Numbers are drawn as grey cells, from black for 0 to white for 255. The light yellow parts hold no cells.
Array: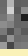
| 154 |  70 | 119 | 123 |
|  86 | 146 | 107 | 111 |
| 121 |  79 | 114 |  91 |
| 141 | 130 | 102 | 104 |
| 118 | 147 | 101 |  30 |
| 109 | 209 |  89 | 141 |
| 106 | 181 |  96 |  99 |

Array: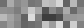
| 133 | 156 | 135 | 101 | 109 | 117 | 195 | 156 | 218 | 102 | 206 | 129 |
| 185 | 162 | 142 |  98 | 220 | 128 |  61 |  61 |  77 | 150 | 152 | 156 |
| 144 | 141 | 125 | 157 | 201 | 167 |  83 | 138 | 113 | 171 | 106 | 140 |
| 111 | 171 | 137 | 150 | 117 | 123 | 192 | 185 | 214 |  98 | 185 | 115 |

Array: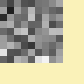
|  99 |  75 | 178 | 163 |  96 | 223 | 242 | 144 | 170 |
| 226 |  84 |  81 | 106 | 165 |  86 | 122 |  94 | 160 |
| 158 | 179 | 147 |  75 |  55 | 143 | 125 | 106 | 131 |
| 156 | 113 |  76 |  84 | 174 | 147 | 140 | 136 |  89 |
| 106 |  86 | 181 | 196 |  78 | 136 | 148 | 189 | 187 |
| 158 | 173 | 104 | 142 |  99 | 101 | 176 |  78 | 109 |
|  43 | 149 | 111 | 106 | 193 |  90 | 166 | 128 | 151 |
| 161 |  31 | 157 | 113 | 182 | 109 | 125 | 103 |  93 |
| 109 |  69 | 133 |  82 |  76 | 116 | 120 | 138 | 166 |

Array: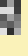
| 224 |  46 | 171 |
| 111 |  94 | 133 |
|  88 | 158 | 118 |
| 220 | 220 |  62 |
|  64 | 158 |  58 |

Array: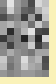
| 150 | 132 | 142 | 153 | 153 | 139 | 130 |
| 187 | 115 | 144 | 203 | 170 | 158 |  82 |
| 200 | 129 | 147 | 219 | 161 | 182 |  76 |
| 138 | 171 | 146 | 134 | 119 | 164 | 163 |
| 132 |  66 | 131 | 136 | 204 |  64 | 112 |
|  58 | 112 | 129 |  36 | 159 |  39 | 213 |
| 165 |  44 | 132 | 181 | 226 |  74 |  66 |
| 165 | 183 | 151 | 168 | 113 | 199 | 142 |
|  77 | 116 | 132 |  60 | 157 |  60 | 196 |
| 114 | 205 | 148 |  99 |  89 | 172 | 207 |
| 139 | 227 | 154 | 130 |  74 | 215 | 193 |

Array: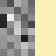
| 123 | 154 | 126 | 172 | 120 |
| 150 | 115 | 161 | 193 | 163 |
| 148 | 160 | 155 |  28 | 130 |
| 160 | 117 | 207 | 143 | 182 |
|  38 | 146 | 195 | 112 |  72 |
|  44 | 242 | 143 |  97 | 137 |
| 147 | 154 |  97 | 148 | 118 |
| 126 |  80 | 175 | 151 | 103 |
